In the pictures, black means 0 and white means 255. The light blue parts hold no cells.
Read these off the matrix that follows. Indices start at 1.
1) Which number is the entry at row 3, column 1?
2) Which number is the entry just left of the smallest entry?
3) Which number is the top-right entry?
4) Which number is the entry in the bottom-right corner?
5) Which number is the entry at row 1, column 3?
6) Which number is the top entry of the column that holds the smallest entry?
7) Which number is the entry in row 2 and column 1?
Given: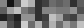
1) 33
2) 132
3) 94
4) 192
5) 94
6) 20
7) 94

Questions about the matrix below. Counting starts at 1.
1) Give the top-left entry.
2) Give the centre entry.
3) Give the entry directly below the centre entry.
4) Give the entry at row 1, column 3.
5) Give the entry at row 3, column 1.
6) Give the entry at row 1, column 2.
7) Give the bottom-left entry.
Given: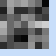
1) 89
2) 89
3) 59
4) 148
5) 75
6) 163
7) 45

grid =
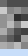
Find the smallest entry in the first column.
107
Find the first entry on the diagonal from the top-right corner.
77
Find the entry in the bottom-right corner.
133
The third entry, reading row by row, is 77
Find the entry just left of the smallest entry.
160
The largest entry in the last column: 202
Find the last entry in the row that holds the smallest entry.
64
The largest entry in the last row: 186

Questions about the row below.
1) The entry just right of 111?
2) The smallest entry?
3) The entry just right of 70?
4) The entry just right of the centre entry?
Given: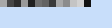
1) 99
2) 18
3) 45
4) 58

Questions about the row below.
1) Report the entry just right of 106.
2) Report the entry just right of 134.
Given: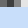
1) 62
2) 229

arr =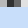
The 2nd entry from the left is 49
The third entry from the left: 103
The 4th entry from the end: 184

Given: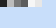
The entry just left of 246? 92
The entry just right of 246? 231

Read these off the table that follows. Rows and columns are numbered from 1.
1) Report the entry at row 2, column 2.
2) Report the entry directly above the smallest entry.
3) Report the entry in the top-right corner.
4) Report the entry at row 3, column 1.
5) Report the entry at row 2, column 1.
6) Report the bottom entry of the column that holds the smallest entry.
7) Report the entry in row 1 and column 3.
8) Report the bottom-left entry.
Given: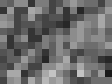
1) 153
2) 68
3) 124
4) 140
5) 52
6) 109
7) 140
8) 68

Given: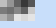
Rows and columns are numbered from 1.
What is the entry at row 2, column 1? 123
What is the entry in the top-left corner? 190
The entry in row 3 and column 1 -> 177
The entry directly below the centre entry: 228

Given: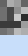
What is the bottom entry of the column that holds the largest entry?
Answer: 186
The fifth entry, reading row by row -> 112
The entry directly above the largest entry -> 142
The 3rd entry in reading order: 157
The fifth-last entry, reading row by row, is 157
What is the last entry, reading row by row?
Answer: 173

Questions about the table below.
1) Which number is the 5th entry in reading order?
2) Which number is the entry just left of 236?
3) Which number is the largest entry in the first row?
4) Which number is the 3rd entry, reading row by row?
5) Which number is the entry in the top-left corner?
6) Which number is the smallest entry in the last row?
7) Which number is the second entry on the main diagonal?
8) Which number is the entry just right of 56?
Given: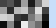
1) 27
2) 27
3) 210
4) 43
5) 68
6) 1
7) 43
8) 43

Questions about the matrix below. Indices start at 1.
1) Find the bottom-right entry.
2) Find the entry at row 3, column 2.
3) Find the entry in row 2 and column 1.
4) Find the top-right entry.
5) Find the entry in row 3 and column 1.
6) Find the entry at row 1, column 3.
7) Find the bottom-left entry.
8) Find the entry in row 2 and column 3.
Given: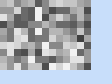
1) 78
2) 167
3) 152
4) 152
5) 226
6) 136
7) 197
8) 213

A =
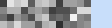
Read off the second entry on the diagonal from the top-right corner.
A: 217
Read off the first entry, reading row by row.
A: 64
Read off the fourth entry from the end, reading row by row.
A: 121
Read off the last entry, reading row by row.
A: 147
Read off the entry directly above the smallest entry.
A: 109
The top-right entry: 93
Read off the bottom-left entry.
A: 189
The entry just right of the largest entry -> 134
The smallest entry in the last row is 48
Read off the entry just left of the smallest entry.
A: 189
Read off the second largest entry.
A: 229
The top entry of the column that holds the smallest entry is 64
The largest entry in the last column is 217
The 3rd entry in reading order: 201
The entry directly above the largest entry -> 109
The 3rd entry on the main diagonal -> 147

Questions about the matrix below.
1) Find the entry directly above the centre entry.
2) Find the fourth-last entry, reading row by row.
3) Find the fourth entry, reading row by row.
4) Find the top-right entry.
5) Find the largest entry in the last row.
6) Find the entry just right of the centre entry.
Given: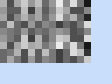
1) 136
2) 105
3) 203
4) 24
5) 203
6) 136
